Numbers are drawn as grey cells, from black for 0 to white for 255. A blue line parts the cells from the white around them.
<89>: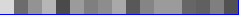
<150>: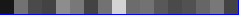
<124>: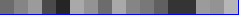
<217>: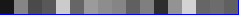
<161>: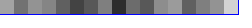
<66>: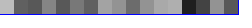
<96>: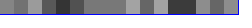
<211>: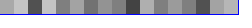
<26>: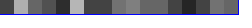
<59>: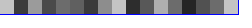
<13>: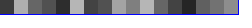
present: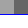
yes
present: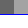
yes
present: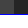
yes
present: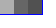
yes
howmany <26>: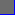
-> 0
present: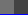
no

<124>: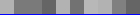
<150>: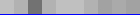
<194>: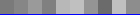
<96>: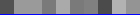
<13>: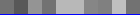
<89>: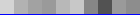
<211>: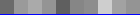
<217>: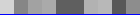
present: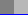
yes
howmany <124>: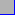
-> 3
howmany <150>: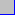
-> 3

